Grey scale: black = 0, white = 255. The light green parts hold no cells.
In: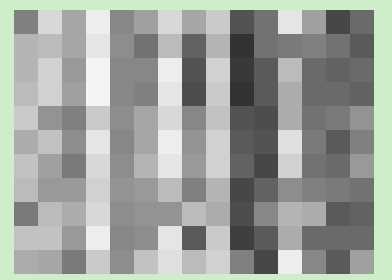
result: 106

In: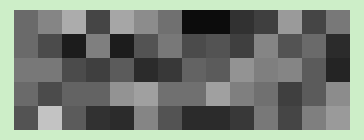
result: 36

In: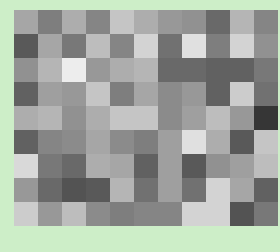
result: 120

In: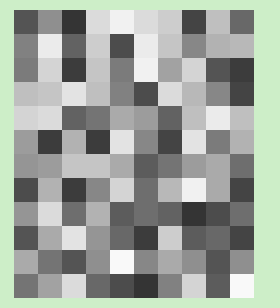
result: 60

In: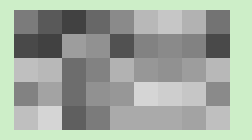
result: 184

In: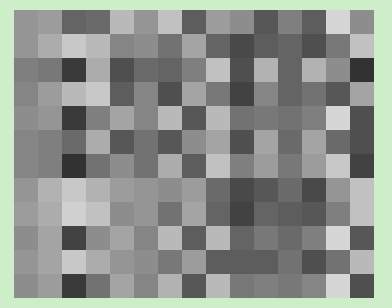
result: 50

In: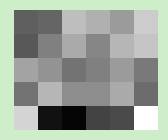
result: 121

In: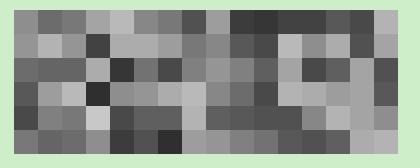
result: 81
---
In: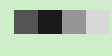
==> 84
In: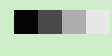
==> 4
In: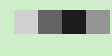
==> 209
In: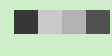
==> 55
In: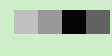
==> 192
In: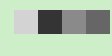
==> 211
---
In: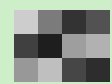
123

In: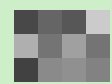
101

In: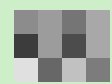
156

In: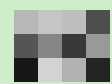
197

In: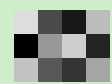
75

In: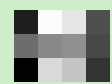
252
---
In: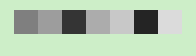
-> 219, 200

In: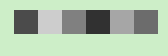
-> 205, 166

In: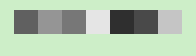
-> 229, 197

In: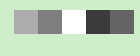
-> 255, 173

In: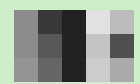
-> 225, 204

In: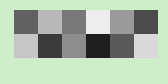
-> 237, 217

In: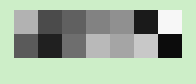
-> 247, 200

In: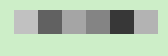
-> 193, 179
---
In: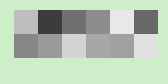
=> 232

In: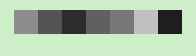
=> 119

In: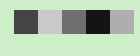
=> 174

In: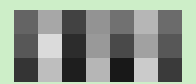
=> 113

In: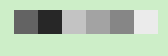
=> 134

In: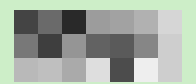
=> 162
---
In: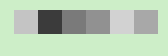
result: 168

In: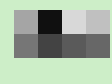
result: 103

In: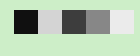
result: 235

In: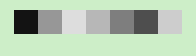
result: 205

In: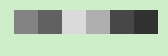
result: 49

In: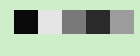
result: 156

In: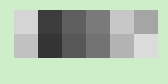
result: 219

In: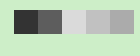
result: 171

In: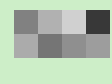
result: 157
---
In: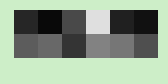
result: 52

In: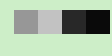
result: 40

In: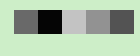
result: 195

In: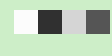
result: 213

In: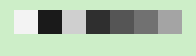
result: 207

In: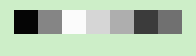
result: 251

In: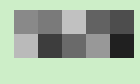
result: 106
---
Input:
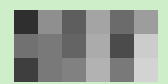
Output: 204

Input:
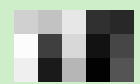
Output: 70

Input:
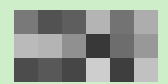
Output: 152

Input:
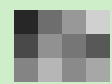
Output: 88

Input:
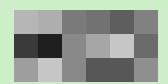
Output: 107

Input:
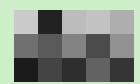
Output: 145

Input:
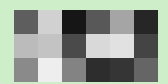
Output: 68
